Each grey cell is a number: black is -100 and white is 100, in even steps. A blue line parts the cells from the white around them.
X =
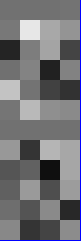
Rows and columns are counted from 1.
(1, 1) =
-11
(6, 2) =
45
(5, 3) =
-49
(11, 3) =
8
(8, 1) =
19
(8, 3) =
42
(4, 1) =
-12
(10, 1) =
-25
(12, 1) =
7
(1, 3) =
-11
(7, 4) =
-11
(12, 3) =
-47
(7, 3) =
-11
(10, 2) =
21
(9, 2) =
-24
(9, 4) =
30

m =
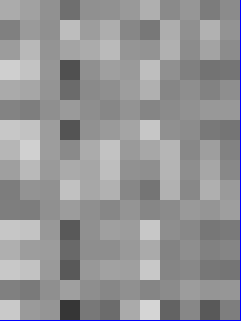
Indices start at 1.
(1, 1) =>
34
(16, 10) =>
6
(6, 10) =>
14
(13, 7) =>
20
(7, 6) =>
21
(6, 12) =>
19
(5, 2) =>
30
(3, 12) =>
10
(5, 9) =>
5
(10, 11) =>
37
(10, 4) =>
51
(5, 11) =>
2
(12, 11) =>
-7
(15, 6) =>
6
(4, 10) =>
0
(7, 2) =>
52
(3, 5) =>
34
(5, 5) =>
8
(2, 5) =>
23
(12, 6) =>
25
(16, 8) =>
67
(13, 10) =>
11
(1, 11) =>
-3
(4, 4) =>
-37
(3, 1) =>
22
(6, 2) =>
-1
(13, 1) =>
37
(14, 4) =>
-30
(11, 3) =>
13
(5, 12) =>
11
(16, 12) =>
-1
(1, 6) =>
14
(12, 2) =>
53
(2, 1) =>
0
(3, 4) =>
29

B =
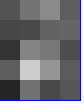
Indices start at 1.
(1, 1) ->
-34
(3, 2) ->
4
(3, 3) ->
-6
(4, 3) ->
17
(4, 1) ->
-27
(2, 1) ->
-44

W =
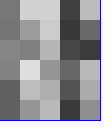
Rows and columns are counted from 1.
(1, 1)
-7
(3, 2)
0
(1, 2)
64
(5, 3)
37
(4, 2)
74
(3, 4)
-45
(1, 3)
64
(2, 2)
22
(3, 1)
5

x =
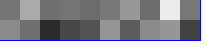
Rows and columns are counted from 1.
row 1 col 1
-8
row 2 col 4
-44
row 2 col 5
-35
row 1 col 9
86
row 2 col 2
-13
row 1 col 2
33
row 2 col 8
8

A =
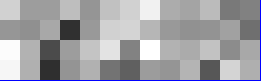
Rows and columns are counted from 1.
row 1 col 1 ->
64
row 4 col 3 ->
-63
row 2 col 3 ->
32
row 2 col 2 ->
13
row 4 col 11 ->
-32
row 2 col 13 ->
-13
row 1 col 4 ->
49
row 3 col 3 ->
-41
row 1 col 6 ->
51
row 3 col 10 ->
34
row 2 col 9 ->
20
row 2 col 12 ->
26
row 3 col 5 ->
54
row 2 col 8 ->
43

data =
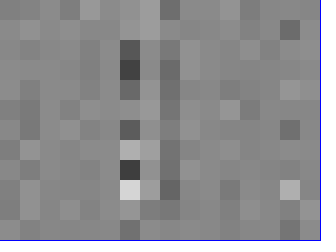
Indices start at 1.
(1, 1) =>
0
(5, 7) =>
-18
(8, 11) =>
8
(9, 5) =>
3
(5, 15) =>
17
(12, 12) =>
2
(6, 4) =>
2
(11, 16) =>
15
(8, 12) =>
11
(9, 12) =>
5
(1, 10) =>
8
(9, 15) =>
2
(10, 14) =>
6
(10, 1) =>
0
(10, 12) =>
-4
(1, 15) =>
7
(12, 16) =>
9
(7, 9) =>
-1
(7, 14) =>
6
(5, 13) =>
3
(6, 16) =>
6
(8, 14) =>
7
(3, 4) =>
8
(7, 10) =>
14
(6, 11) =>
8
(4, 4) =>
6
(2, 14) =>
7
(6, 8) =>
19
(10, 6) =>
8
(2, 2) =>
14
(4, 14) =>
5
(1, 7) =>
14
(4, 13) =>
4
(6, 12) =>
17
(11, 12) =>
0
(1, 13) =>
-2
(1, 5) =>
19
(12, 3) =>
6
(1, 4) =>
-1
